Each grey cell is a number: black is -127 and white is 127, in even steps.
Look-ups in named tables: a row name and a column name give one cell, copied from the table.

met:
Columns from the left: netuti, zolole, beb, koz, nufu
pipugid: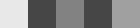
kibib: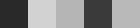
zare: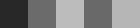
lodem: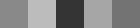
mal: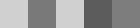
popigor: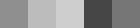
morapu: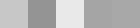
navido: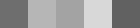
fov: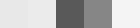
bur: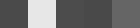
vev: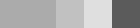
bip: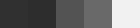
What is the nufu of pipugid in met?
32
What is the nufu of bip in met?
113
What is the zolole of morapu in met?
20
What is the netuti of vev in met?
43
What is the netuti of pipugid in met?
104
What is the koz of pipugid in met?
-57
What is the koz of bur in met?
-54
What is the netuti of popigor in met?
15
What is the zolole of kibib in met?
82
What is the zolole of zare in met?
-20
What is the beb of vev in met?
65
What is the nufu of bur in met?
-26
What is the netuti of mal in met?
80
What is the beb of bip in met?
-44
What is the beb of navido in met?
35
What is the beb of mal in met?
80
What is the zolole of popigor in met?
60

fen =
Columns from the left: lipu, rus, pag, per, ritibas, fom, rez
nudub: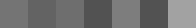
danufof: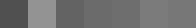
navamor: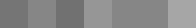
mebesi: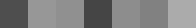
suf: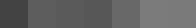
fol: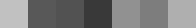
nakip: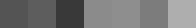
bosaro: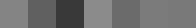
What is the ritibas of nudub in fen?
-2
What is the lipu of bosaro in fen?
4
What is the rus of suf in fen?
-34
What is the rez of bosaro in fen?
-6
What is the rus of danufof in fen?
19
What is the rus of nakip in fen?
-34
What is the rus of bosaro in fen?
-31
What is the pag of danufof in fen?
-28
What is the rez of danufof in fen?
-8
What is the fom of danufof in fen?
-4
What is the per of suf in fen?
-40
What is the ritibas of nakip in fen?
14
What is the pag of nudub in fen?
-17

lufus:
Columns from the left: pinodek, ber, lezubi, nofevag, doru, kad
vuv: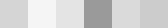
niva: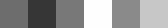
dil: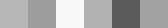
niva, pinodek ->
-18
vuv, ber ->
117
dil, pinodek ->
55
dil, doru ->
-36
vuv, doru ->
90
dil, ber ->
29
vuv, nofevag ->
26
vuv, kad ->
76
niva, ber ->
-73
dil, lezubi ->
121
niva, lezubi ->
-7
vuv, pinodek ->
85
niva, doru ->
10
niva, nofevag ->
126
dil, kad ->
34
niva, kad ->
71
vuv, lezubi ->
100

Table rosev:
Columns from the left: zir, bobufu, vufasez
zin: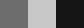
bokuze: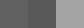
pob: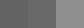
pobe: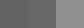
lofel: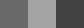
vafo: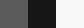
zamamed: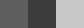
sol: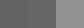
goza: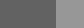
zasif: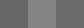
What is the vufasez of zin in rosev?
-107
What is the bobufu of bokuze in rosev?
-38
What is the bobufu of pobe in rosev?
-24
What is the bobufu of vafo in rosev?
-104
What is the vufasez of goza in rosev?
23
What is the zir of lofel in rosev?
-22
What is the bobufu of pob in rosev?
-22
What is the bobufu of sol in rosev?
-25
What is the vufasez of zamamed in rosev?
72
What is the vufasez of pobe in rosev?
17
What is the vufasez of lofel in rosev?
-60

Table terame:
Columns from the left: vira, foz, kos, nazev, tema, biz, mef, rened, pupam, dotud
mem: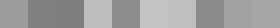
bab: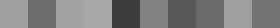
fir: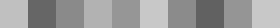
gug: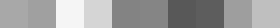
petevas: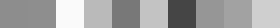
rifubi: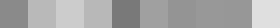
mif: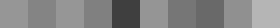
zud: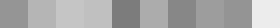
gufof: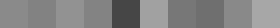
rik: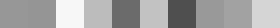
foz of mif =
4
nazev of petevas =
58
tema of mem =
13
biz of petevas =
67
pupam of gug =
30
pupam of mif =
16
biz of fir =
72
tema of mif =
-64
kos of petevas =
122
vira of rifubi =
10
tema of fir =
22
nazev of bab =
40
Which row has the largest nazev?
gug

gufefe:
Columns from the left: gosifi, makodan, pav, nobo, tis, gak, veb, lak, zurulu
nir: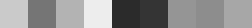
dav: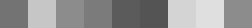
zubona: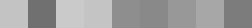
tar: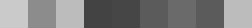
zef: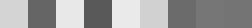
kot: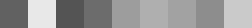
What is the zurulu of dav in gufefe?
12
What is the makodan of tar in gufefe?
12
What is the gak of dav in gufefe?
-43
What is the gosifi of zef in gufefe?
84
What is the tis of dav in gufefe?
-36
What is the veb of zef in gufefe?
-20
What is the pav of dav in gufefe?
12
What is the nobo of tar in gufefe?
-60
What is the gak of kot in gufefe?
47
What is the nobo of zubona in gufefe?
68
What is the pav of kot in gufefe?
-43
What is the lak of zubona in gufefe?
39
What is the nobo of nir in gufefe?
109
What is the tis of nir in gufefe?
-84
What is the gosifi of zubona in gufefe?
67
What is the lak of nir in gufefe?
13
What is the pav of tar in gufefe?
60
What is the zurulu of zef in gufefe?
-11
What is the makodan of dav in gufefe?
70
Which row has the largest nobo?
nir

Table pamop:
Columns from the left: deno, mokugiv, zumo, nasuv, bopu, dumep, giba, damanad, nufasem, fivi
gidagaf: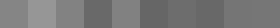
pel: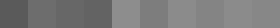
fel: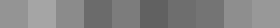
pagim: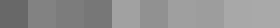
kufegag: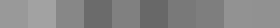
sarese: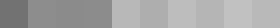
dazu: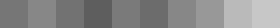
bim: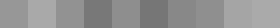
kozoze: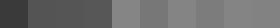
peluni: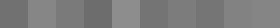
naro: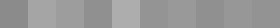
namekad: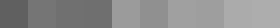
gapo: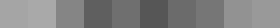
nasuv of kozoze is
-40
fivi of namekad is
45
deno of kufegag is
25
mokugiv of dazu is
7
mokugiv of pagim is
2
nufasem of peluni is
2
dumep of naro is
20
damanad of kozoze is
-3
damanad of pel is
4
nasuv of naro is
16
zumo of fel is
11
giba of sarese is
61
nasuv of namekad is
-16
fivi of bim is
42
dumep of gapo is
-41
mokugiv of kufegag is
34
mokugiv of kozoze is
-43
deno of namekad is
-31
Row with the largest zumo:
naro

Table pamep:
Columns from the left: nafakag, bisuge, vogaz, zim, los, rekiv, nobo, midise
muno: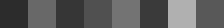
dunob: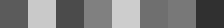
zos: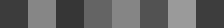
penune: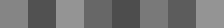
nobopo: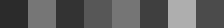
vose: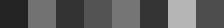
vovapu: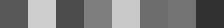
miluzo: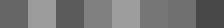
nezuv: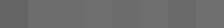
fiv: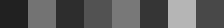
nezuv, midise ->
-16
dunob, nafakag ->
-36
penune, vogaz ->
20
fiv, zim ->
-45
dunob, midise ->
-79
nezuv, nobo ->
-21
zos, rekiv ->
-45
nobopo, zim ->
-40
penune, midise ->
20

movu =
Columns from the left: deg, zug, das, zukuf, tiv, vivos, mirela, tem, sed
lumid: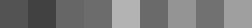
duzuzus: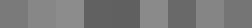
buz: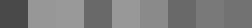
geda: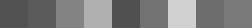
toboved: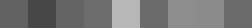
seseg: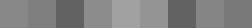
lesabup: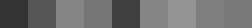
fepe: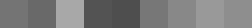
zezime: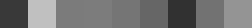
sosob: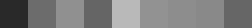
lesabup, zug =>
-41
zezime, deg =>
-70
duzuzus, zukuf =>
-30
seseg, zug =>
-1
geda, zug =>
-36
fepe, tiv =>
-49
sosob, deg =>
-86
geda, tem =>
-18
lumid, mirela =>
20
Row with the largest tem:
fepe

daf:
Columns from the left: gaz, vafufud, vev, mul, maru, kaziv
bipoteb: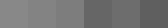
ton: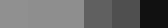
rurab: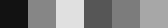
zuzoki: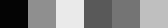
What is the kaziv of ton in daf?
-110
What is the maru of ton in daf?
-48
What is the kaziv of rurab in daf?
39
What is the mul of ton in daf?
-31
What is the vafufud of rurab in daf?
6
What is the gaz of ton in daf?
16
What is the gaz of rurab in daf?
-109
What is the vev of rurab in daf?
96
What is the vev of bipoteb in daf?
-2
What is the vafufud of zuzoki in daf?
15
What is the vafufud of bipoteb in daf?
3
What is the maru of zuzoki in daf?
-11
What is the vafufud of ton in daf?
14
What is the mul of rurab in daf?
-41
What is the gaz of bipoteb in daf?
8
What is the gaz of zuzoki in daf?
-123
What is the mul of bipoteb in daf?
-25
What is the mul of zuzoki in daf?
-38
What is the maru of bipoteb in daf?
-18
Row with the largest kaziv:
zuzoki

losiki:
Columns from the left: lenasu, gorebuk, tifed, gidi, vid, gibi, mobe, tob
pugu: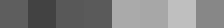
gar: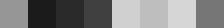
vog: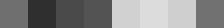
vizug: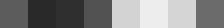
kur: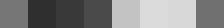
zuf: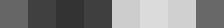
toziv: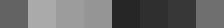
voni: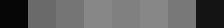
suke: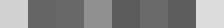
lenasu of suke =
81
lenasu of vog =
-16
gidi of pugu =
-37
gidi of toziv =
21
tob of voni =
-107
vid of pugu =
42
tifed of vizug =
-80
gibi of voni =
7
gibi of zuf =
91
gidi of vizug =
-45
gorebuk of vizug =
-86
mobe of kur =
88
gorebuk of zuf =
-63
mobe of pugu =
63
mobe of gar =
86
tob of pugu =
7
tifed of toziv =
28
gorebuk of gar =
-100
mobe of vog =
79
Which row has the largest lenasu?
suke

